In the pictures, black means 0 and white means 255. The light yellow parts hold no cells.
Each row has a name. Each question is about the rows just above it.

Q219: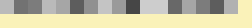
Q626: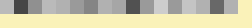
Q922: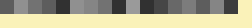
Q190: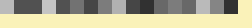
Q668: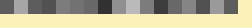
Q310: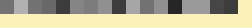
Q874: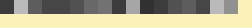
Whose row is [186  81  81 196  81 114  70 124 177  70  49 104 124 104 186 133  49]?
Q190
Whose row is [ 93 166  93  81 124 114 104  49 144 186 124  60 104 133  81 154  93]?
Q668
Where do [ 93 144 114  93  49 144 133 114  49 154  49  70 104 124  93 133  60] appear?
Q922

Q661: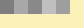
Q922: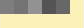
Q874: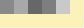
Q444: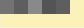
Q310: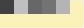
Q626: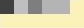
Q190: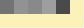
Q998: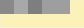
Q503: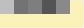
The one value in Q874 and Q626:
[126]
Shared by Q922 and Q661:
[126]
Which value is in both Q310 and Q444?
[115]
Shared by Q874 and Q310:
[103]

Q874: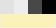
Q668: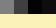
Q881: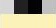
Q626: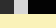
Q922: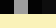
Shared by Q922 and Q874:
[3]
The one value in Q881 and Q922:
[3]
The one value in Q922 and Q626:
[3]
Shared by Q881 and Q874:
[3]
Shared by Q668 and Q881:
[3]
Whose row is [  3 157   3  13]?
Q922
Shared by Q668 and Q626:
[3]

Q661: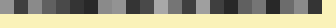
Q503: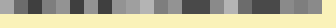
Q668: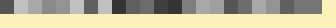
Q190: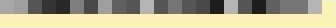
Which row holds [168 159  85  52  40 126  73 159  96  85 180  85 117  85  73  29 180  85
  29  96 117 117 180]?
Q190
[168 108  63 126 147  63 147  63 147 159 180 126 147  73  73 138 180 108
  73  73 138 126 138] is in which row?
Q503
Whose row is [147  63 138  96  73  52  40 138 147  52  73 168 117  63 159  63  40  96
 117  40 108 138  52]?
Q661

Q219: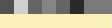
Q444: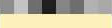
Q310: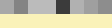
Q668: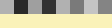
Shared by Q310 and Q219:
[132]
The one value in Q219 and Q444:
[132]
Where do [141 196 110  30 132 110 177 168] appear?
Q444
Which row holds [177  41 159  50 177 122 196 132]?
Q668

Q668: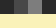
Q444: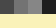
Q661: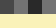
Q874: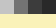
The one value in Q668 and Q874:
[41]
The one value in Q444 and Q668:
[72]
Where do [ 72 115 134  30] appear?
Q444
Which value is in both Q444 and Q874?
[115]
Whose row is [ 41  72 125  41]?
Q668
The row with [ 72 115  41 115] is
Q661
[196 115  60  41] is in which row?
Q874

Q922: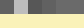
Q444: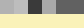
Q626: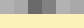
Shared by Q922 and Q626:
[106]
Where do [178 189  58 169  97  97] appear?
Q444
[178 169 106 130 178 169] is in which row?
Q626

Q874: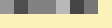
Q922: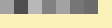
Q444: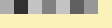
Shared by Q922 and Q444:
[130]
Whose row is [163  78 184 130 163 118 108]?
Q922
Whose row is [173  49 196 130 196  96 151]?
Q444
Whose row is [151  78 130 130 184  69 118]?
Q874

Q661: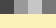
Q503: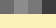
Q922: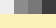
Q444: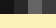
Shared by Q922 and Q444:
[61]
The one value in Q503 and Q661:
[120]

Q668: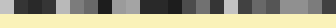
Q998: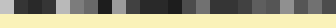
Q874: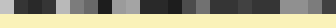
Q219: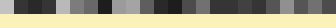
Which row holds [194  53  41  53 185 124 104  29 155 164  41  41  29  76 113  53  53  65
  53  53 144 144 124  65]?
Q874
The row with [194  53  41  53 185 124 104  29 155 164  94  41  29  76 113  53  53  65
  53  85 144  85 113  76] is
Q219

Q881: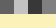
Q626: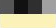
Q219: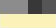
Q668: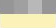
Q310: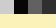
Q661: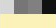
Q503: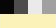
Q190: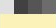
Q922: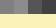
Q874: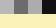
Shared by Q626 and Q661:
[17]
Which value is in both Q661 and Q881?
[128]
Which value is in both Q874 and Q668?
[184]
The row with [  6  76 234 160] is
Q503

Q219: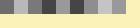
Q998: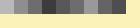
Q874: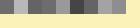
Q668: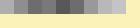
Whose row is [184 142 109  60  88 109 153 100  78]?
Q998
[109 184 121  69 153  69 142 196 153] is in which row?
Q219

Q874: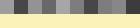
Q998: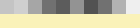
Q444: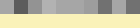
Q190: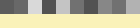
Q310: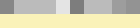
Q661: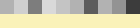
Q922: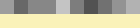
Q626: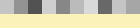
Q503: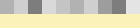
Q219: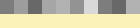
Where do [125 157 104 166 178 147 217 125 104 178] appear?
Q219
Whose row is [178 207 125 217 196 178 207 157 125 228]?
Q503

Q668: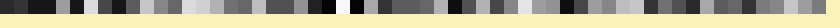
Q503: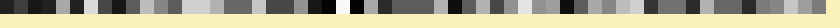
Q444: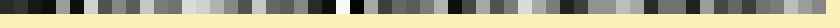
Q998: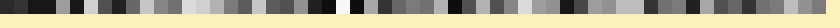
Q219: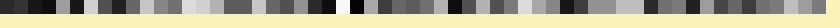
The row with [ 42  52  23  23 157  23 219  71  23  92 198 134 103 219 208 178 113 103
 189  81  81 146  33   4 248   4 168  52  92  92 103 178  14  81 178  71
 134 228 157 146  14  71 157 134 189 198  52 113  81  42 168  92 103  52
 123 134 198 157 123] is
Q668
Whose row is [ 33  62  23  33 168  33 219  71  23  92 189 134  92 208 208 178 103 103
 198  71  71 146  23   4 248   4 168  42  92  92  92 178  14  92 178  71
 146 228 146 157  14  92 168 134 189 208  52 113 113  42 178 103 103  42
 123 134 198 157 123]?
Q503

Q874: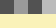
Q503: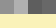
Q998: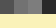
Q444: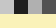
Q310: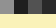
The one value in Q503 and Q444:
[176]
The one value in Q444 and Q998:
[82]
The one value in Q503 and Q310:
[145]
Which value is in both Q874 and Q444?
[82]
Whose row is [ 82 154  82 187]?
Q874
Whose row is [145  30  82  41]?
Q310

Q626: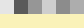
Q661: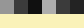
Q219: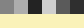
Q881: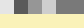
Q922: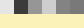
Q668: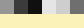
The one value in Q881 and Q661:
[150]
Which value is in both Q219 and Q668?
[206]
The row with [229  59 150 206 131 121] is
Q922
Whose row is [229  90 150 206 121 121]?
Q881
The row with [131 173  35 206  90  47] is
Q219
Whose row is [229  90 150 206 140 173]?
Q626

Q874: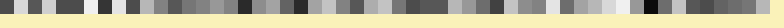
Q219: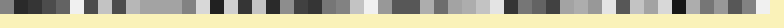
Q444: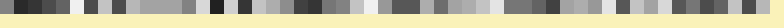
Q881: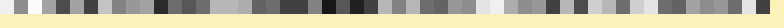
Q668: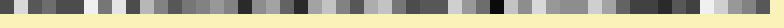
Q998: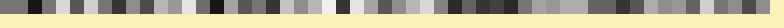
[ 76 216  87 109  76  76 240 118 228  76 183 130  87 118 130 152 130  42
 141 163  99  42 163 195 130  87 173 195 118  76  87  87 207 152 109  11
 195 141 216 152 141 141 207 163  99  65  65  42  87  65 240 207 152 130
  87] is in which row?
Q668
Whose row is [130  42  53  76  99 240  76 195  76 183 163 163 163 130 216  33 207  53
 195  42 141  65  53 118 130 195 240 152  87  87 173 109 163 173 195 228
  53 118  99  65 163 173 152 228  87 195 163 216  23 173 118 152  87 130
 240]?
Q219
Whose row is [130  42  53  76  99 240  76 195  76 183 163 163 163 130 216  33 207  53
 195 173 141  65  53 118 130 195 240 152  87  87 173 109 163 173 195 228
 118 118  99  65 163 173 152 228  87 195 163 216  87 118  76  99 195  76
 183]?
Q444
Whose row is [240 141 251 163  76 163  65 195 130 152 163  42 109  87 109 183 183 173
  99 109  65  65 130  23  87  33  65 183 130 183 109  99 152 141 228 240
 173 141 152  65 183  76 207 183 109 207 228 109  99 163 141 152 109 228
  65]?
Q881

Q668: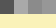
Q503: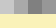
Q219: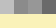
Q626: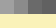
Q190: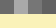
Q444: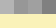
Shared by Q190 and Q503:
[169]
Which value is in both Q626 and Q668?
[139]
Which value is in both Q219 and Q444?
[151]
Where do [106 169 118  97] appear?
Q190
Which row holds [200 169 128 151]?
Q503
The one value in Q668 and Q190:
[169]
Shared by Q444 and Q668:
[151]

